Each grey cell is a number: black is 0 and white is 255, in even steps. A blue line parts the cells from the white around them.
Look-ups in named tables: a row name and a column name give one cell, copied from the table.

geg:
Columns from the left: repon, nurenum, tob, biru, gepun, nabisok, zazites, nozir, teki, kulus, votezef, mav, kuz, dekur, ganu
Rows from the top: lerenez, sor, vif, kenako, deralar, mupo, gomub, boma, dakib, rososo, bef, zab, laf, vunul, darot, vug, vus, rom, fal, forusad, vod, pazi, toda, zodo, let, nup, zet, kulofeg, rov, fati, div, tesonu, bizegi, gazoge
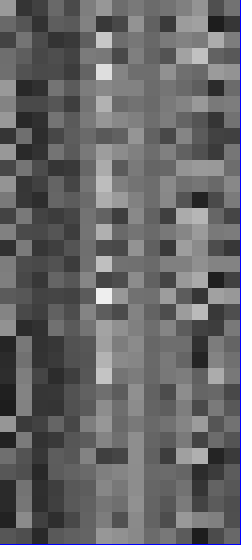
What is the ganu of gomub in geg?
125
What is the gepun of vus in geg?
60
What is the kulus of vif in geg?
104
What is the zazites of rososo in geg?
157
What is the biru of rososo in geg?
116
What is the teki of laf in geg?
129
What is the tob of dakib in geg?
45
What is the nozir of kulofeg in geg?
111
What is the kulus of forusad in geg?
99
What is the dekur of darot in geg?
121
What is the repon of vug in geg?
49
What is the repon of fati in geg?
87
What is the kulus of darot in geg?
106
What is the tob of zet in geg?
66
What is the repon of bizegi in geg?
34
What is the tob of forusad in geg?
63
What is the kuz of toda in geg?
36
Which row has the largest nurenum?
bizegi

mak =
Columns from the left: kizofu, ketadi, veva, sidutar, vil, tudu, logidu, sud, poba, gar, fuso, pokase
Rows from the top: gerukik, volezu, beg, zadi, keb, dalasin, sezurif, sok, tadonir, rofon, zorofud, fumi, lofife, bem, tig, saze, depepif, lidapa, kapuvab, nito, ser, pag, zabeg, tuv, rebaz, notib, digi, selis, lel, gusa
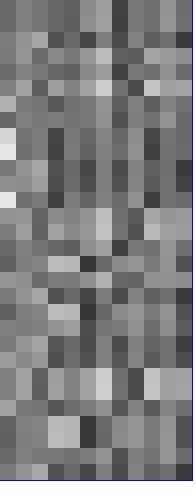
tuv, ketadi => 161
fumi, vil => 107
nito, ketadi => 126
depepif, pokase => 81
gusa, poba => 131
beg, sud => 74
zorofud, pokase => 58
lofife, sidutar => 65
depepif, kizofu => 97
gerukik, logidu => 157

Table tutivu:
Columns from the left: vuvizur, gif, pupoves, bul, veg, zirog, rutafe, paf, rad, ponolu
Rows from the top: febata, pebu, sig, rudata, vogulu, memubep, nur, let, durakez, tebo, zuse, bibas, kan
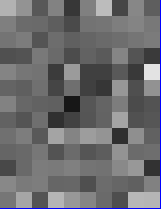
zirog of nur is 86
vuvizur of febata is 178
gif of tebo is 105
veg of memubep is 111
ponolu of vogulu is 227
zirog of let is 85
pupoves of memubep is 112
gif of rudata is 83
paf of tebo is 147
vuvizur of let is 98
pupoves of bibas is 125
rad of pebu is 132
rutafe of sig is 106
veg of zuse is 128
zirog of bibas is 79
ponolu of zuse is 50
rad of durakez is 143
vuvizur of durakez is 112

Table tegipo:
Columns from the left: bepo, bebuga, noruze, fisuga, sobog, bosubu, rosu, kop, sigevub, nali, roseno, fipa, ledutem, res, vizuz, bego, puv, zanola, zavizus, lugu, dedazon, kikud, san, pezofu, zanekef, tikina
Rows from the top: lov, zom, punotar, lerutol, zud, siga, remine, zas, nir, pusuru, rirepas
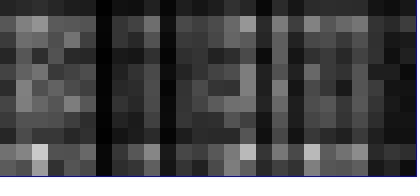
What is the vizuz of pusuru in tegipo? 122
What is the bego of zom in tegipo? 150
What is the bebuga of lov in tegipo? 41
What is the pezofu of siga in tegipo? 60
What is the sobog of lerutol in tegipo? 41
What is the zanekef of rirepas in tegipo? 36
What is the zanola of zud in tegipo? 81
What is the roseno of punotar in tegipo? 10
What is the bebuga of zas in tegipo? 82
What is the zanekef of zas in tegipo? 20
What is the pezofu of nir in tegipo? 31
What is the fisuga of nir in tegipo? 55
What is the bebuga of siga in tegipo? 128
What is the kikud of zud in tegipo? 50
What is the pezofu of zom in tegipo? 51
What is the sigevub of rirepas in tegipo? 53

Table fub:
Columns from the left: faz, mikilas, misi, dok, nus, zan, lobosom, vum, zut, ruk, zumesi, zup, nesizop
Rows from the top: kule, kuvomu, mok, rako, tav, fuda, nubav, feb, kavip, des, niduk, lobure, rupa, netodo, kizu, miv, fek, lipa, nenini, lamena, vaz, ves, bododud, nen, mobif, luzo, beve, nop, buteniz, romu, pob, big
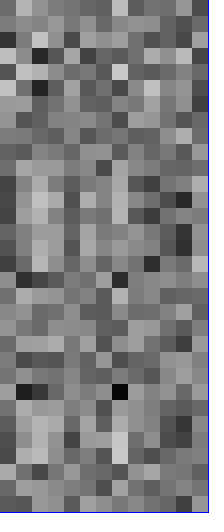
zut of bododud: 101
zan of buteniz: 127
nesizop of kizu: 146
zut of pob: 114
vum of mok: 158
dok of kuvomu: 151
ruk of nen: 86
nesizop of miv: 141
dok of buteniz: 141
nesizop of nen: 136
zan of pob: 117
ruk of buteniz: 79
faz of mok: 52
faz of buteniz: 74

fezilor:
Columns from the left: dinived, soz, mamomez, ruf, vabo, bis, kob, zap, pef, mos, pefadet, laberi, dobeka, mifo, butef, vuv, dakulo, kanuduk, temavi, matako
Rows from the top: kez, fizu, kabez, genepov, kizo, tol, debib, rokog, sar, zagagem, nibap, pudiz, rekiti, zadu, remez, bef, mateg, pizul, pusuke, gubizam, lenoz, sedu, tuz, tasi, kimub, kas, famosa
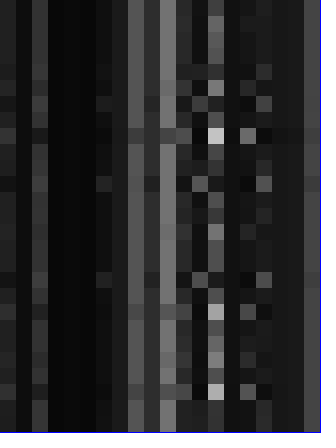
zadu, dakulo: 36
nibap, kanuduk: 23
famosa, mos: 45
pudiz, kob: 35
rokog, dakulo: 27
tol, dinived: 36
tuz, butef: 17
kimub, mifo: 174
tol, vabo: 10
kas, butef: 17
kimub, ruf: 8
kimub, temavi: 25
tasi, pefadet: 114
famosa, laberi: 33
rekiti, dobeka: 16
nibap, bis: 8

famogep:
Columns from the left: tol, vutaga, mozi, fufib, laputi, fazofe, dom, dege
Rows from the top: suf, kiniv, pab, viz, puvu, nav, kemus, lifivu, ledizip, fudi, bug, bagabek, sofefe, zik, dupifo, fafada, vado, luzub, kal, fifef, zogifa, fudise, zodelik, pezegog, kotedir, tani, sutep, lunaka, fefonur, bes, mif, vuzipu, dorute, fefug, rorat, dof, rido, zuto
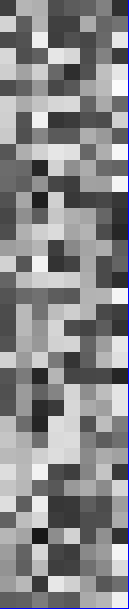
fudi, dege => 247
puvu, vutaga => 162
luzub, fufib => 214
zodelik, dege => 223
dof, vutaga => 96
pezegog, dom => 72
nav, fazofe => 164
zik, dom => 102
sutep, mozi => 37
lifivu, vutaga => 83
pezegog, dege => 37
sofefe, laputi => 56
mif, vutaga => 183
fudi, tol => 86
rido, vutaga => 184
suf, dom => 129
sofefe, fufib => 208

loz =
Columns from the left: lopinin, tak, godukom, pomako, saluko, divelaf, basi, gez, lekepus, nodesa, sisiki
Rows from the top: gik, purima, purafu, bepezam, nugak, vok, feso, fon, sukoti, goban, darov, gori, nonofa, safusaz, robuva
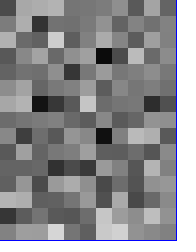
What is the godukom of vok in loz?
102
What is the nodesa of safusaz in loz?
190
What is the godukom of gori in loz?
75
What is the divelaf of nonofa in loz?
153
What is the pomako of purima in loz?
114
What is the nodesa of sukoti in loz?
175
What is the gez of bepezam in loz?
75
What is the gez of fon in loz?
90
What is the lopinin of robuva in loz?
130
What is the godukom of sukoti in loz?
110
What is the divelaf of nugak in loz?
120
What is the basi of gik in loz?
124
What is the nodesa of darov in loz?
180
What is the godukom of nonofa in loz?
95
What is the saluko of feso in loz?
89
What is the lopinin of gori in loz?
96
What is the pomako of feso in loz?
55
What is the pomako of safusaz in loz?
89
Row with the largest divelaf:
feso

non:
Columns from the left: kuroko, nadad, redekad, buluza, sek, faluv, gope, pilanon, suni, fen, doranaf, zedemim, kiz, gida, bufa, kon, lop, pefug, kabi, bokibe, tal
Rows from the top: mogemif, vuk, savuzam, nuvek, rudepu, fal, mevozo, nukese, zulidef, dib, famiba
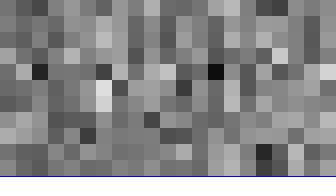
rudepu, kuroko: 110
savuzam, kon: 136
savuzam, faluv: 146
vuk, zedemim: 145
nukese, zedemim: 135
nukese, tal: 184
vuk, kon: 130
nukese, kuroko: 143

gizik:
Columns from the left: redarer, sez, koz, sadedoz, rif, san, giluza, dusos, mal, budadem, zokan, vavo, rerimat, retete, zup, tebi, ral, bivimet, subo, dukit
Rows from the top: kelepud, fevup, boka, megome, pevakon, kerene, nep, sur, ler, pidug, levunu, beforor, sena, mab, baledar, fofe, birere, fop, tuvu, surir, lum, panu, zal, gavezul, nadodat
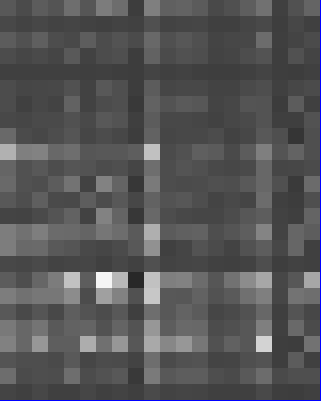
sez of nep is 64
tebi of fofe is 82
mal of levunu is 69
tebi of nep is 84
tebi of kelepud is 94
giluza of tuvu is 160
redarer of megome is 76
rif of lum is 98
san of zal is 70
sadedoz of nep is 67
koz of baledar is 126

